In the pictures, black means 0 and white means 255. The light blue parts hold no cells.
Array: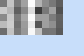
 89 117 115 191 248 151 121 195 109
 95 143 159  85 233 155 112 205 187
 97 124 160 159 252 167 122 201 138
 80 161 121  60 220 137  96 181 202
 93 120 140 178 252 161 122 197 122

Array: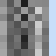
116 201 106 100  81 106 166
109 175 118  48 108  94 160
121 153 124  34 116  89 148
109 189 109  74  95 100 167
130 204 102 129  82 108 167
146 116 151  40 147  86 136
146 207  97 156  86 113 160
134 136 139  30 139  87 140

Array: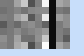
138 162  12 252 130  78 187 170 122 134
 91 127  12 199 145 112 113 162 122 143
114 126  12 155 141 132 122 138 121 115
141 123  12  99 125 142 133 106 119  90
141 158  12 233 129  87 183 161 122 126
113 122  12 141 139 135 116 132 121 113
152 166  12 245 127  81 200 163 122 123

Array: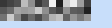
151 121 150  99 193 178 119  75 106  72 137 203 115
 33  88  93 145  67  89 143 202 162 155 163 106  88
 63 157 236 206  32 241  88  58 142 189  80  67  55

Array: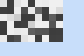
 64  63 239  60 239 226  80  67 235
 62  61  84  86  96 236 233 239  60
239  85 238 239 206  63  60 239  61
 61  94  60 229  60  60 203 222 238
218 239  62 104 233  79 236  61  63
240 240 235 238  61 238 226  61 227

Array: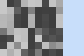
 64  76  62 124  72  98 198 176 201
157 140 190  81  63 200 140 193  68
 74  84  75 200  63 191 199  75  64
 80  70  85 118  62 192 194 170 118
193  62  71  63 177  62  69 173 183
192  62  73  63 178  63  70 176 182
153  63  64  62 129  64  96 184 199
170 196  71 196 199 180  77  63 200
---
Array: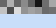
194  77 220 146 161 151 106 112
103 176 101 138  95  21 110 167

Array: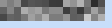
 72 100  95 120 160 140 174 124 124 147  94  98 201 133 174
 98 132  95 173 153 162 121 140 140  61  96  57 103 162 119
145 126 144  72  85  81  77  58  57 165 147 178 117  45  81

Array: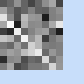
123 166  72  89 120 120 129 212 150
 44 136 142  77 106  97 217 112 147
141 160 148 189 210 234 106 150 128
119 104 159 114 210 184 127 122 127
196 180 108 243 149 185  61 118 139
 62  38 238 101 132 152 159  92  30
166 250  30 177 138 141 112 170 231
226 138  81 186 152 147  28 128 136
163 119  84 101 130  99  95 129 144
 88 104 146 100  69 101 142 166  68

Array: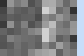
115 103 110 100 135 156 164 172  98 130 117
 84  93 114 100 108  95 140 109 159 127  99
 87 129 117 110 108 100 209 157  96 110  55
100  86  95 109 130 142 209 164 129 126 151
 60 146  97 128  82 100 156 188 124 110 148
 79  95  89  96  97  75 140 122 151 129 101
 70 116  96  90 102  88 209 179 108 125  50
 48 150 121 137  81  99 169 172 141 105 135

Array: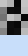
133  12  16 186
159  14   8 161
114 195 176   6
125  14  12 190
196 177   7 196

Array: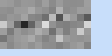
156 137 150 155 145 156 141 140 130 141 152 159 132
118 142 154 158 169 148 132 143 196 155 148 146 150
158 123 153 142 150 173 158 113 156 127 148 202 155
202 158 102  38  99 148 219 146 130 127 134 138 212
140 151 147 163 135 131 111 187  83 175 154 121  89
145 142 155 156 169 151 144 131 176 140 145 157 156
157 154 144 152 151 142 158 139 154 142 141 142 158

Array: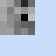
155 159 118 136 104
154 142 113  96  93
168 141 131   6 192
164 125 166 145 170
173 160 114  40 109

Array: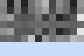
101 108  94 125 194  49 154 116 143 136 183 169
143 159  88  86  87 121  62 109  36  64  89 228
105  94 103  95 105 104 110  98 105 102  95 106
144 159  89  85  87 120  62 109  35  64  89 228
128  53 122  53 111 134 159  80 128 106  54 136
141  33 131  34 113 147 182  72 139 108  33 149
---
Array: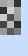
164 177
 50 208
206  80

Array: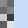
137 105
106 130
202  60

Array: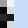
157 243
 11 218
 43  28

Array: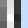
133 222
117 230
114 254

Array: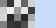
135  53
206 242
212  40

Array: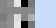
134 145
134 135
123 141

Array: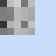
 63 190
123 131
125 126
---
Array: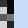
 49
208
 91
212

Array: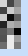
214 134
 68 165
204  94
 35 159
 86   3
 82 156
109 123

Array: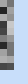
165
 36
173
 58
 70
126
 41
162
176
 72

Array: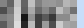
131 194 192 151 144 169
 78 205 169 135 189 113
126 209 146  90 139 184
 92 220 187 155 204 159

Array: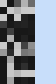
203  84 107
 23 180 203
202 202  25
 63  32  27
 24  24  26
 24  23  22
203 196 142
153 202 126
 23  23  22
 24  26  23
 22 184 203
 22  23  23

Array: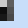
203
 14
 24

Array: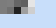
124 102 229
124  33 206
